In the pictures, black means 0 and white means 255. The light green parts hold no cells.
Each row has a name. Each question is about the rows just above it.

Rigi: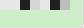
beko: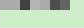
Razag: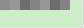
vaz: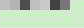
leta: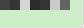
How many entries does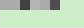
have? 6
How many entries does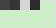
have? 4
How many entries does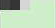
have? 3

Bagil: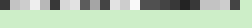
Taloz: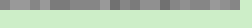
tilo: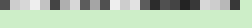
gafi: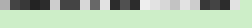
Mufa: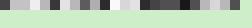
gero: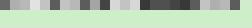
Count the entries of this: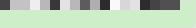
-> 18
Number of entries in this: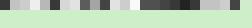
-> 24

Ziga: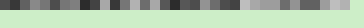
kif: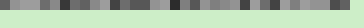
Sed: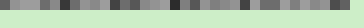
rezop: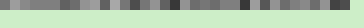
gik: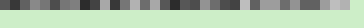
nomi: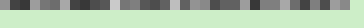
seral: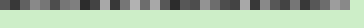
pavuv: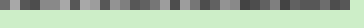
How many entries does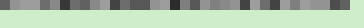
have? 35
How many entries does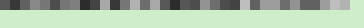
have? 35
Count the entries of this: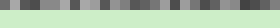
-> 28
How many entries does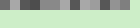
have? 13
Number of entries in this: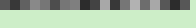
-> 19

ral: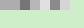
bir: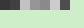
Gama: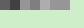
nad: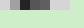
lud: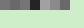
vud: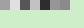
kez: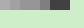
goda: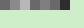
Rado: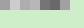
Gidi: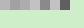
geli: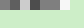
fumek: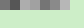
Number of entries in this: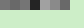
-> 7
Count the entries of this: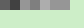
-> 7

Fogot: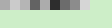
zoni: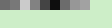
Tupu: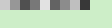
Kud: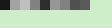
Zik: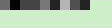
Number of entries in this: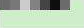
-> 7
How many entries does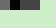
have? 4

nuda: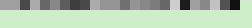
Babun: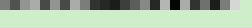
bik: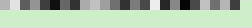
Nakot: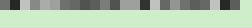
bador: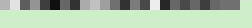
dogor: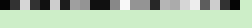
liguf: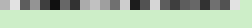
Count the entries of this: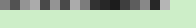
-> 17
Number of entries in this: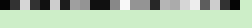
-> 24
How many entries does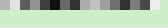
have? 16

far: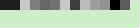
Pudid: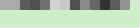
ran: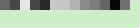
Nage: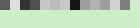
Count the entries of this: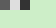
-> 3
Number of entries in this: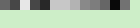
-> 13
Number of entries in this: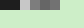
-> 6
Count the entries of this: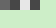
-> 4

